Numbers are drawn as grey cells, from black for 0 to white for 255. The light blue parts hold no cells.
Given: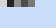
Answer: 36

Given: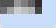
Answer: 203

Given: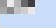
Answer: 136

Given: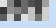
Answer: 223

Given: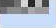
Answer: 128

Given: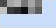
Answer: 44
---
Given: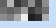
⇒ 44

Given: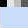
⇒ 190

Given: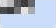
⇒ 226

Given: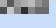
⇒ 106

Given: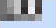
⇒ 128

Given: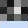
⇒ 110

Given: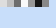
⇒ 22

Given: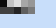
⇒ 95
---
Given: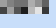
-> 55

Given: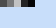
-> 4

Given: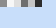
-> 45

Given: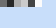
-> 251

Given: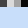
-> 8

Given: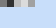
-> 161

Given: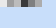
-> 172

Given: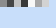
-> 210
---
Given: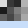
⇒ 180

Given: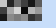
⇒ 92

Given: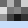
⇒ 206

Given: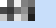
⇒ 114

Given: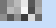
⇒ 157

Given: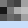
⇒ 161
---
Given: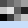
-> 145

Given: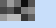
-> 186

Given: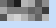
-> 211

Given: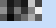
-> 68

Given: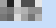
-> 217

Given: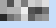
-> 140

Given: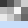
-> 161

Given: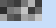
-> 75

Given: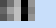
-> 191

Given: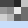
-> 93
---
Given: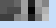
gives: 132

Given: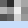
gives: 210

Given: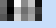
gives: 211

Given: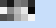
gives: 171

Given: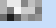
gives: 94

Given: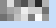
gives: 192

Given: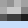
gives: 61

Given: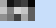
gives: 64

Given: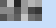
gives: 96

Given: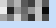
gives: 212
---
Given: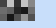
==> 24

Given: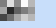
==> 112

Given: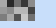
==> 168

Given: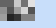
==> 37

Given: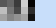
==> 133

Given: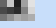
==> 145
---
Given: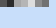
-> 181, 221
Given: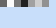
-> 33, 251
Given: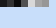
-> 80, 216
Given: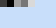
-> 161, 217
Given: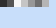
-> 197, 247
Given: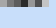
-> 43, 196
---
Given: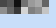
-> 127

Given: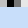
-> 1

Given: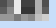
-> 136

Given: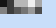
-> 116

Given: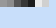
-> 28

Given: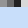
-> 105

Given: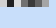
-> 58

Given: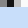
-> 20

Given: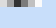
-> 123
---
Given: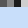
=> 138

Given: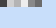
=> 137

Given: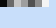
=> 106

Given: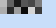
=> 42

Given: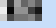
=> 51

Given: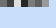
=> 96

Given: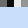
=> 148

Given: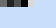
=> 79

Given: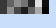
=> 28
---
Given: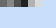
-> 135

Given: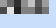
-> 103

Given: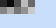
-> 11

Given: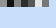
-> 18

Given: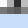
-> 174

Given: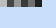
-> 70

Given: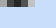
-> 68

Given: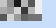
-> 140
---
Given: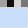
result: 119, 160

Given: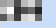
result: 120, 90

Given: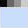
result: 203, 11

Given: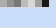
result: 24, 173

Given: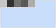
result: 172, 199

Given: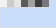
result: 120, 243

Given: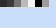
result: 157, 43
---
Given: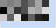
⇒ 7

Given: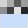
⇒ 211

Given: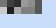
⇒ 116

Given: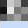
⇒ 18

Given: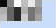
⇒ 175

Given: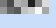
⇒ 121

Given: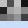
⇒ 33

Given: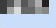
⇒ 60

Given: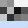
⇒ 60

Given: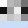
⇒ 15
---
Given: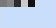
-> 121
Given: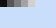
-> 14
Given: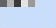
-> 99
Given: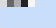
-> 220
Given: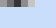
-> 155
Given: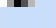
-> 252
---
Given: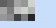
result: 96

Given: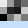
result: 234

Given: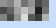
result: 146

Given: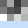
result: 101

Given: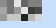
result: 140

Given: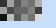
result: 50

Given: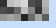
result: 50

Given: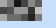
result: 167

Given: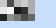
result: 202

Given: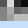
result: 86
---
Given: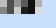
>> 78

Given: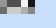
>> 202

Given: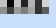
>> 64

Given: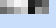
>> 133

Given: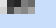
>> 78

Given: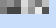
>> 68
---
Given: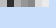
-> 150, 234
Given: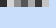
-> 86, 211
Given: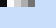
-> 210, 251
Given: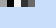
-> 243, 243
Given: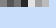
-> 40, 226
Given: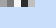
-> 246, 246
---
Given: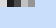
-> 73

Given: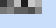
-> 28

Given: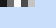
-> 250

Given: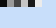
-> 197

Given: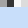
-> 53

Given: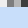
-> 126

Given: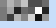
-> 78

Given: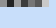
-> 118

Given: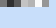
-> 180
